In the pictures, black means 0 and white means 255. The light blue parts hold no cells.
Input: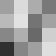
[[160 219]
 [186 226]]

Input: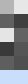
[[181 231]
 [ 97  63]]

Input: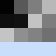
[[ 3 88]
 [14 17]]

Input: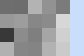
[[110 109]
 [152 157]]

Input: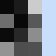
[[  9  27]
 [110   8]]

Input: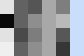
[[227  98]
 [  9  98]]

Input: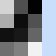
[[212  79]
 [172  13]]

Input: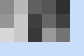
[[139 184]
 [150 201]]
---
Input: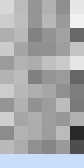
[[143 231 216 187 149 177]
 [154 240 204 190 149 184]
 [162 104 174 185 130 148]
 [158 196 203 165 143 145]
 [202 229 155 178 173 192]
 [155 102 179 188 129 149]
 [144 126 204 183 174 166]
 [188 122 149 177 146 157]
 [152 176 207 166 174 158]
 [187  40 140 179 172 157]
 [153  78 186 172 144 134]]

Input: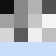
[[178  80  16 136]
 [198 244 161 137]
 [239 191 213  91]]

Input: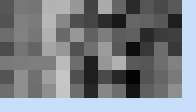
[[ 73  89  87 120 117 179 180 151  67 171 101  42  85]
 [ 88  30  83 128 123 183 135  78  69  43  24 102  98]
 [ 60  63 109 129 119 177 106 151  97 125  93  96  41]
 [109  56  76 116 101 165 150  81 112 156  88  13  56]
 [110 129 122 124 126 126 187 109  30 150 177  89  86]
 [102 121  84 143 112 159 198  79  30  74  39   3  83]
 [109 142 110 143 110 142 197 109  39 135 109  20  95]]

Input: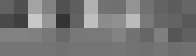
[[ 93 102  98  80 163 129  81  94 177 114 112 147 113  99]
 [ 99  89  73  63 200 150  52  98 191 140 144 187 121 102]
 [ 86  96 129 130 128 120 105 120 121 121 131 114 102 127]
 [110 112 117 117 117 116 114 116 116 116 118 115 113 117]]

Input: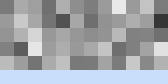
[[195 123 122 170 159 112 175 142 125 155 233 154]
 [158  54 154 201 167 116  82 167 111 146 155 174]
 [131 112 148 178 213 152 167 150 141 147 185 129]
 [163 225 129  93 230 157 173 153 168 196 111 128]
 [136 178 187 157 116 171 192 121 122 163 123 200]]

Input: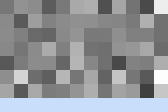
[[ 74 237 119 146 140  92 121 169 174  80 166 115]
 [176 113 138  90 158 130 139 144 143 135 133 122]
 [128 113 139 128 105 101 137 148 121 122 143 128]
 [168 107 136 118 139 171 128 177 114 111 147 151]
 [126 174  87 123 140 139 102 181 135 112  73 130]
 [ 89 253 142 212 109  95 182 118 167  99 196 118]
 [ 63 198 165  89 168 124 127 148 174 117 163 154]]

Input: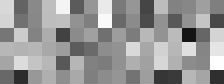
[[159 127 216  99 137 190 244  91 150 234 122 150  69 188 130 135]
 [197  72 212 113 136 189 191 146 127 249 105 139  75 146  88 146]
 [102 212 118 204 131 173  66 139 160 112 157 124 184 147 187  20]
 [133 229 183 179 182 168 157  92 106 141 146 217 167 210 183 223]
 [135 254 165 220 196 183  88 182 129 124 145 175 161 215 177 140]
 [165  47 104  44 152 175 142 169 127 140 149 115 158  54  58 183]]

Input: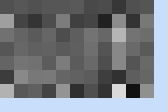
[[ 80  85  81  87  81  86  86  89  73  76  55]
 [ 51 120 159  68  52  77 124  64  69  33 140]
 [115 109 113 100  90 102  77  94 115 103 181]
 [105  90  86 103  96  98  90  95 111  84 136]
 [ 84 105 100 116 113  92 124  91 105  78 136]
 [ 94 102  60 137 120 121 101  97  92  62  49]
 [ 17 144 178  88  96  68 148  47  79  51 217]]

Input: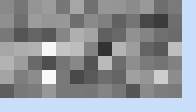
[[110 122 137 118 148 156 119 166 112 150 149 139 153]
 [ 59 110 143 111 156 150 152 110 138 128  97 117  71]
 [111 107 120  85 100  88 134 175 164  96 104 145 132]
 [ 88 190 166 173 177 247 196 189 131  50 180 157 100]
 [116 130 179 157 105  78 117 136  84 186 109 142 123]
 [205 141 164 126 140 249 121  73  89 109 100 160 150]
 [125 122  94 120 124 151 120 120 119 132 118  86 138]]
